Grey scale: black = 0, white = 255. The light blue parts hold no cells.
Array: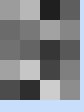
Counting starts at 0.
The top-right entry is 94
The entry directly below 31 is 162
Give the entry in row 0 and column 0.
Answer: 156
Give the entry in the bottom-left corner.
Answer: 76
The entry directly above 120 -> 183
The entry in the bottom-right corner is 141

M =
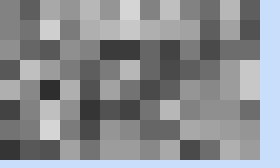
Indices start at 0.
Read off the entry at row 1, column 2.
207
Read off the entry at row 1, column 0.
130
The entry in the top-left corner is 130
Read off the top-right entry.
94
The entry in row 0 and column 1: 94
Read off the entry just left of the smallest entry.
136
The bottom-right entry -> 156
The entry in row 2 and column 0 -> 143
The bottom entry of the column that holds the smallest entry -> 82
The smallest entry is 46
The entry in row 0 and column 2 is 168
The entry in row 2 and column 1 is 102
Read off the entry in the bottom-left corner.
53
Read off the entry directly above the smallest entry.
156
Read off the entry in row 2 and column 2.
88
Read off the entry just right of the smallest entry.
175
